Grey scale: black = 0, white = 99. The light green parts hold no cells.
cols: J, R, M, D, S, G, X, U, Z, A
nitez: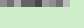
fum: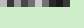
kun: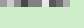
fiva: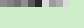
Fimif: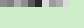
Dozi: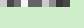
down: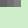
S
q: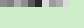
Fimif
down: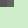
S

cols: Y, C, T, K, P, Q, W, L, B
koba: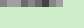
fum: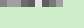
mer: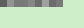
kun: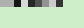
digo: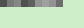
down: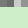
L
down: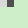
K

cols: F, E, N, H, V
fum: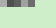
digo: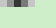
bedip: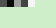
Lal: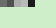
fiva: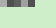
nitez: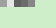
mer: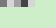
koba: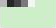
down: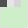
E
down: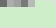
F
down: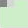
V
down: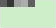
N
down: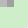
H
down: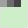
H
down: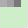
F

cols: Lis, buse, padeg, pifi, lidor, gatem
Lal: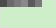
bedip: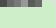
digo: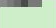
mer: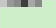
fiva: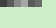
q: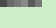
Lal
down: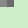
gatem
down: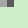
lidor

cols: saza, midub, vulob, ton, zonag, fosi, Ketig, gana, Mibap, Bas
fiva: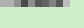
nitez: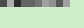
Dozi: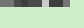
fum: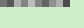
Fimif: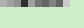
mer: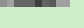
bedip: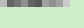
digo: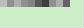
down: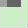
zonag
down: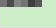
fosi
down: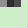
vulob
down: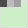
zonag

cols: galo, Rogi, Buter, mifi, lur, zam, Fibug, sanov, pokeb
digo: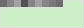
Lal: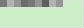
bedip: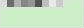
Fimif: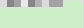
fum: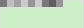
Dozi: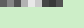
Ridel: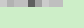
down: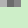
Rogi
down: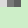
galo
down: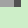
Buter
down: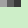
sanov

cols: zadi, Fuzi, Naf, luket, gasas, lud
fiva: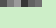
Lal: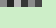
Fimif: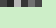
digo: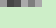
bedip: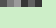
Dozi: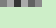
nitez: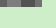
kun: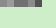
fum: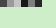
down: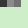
lud
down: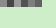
zadi
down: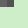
gasas
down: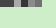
lud
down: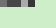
lud
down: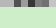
Naf

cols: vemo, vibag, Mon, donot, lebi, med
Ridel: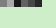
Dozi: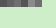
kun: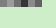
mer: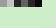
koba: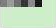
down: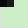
med
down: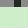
lebi
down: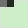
Mon

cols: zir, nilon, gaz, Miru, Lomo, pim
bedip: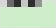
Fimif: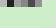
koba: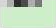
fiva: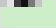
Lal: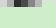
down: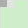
nilon
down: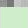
pim
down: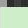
gaz
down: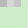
zir

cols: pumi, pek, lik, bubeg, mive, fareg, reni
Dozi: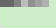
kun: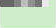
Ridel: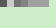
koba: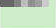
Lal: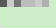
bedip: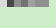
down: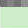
lik
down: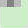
bubeg
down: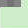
lik
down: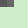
pumi
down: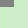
lik

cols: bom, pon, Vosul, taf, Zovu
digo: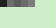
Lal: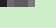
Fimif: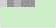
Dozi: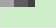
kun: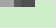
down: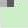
Vosul
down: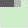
Vosul

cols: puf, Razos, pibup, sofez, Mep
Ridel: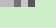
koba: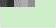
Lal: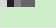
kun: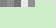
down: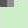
Mep
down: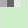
sofez
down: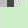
puf

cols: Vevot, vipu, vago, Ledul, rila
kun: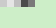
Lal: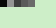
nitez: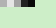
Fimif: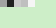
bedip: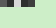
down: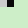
Vevot
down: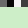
rila

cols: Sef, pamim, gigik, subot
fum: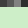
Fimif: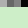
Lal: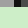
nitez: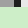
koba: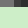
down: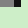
gigik
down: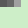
pamim
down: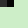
subot
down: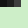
gigik

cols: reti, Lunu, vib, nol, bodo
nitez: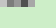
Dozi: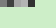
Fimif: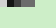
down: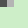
nol
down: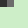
bodo
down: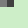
Lunu

